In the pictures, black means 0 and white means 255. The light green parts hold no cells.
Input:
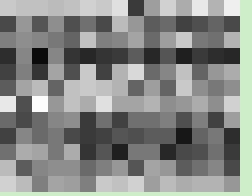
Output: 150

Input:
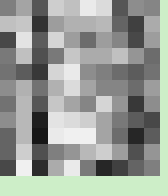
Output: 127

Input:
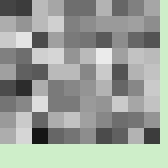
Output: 60

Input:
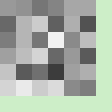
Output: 125

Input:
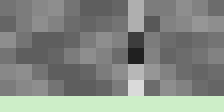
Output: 101

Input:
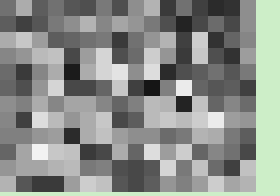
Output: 179

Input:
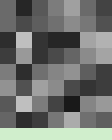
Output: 94
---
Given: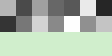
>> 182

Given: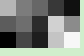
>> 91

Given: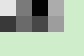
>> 229

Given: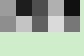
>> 156

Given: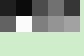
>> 30

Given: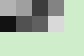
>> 179

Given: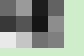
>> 56

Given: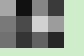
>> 120
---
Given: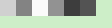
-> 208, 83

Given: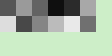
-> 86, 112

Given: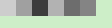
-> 205, 132

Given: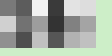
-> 121, 192

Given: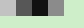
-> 194, 139

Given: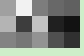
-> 160, 48

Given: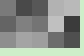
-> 122, 79

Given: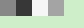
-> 135, 164

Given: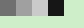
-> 112, 22

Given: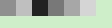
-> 143, 213
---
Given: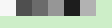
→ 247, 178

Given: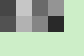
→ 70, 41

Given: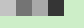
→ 195, 53

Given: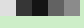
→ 223, 139

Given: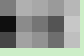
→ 125, 191

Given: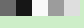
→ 106, 222

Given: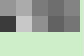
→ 150, 117

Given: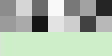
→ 140, 184

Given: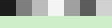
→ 28, 209

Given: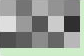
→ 168, 183
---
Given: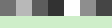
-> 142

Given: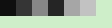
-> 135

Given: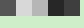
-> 85

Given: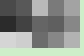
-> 185

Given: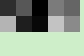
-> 138

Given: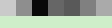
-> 142

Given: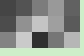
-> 182

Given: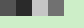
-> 83

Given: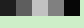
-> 94

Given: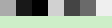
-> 170
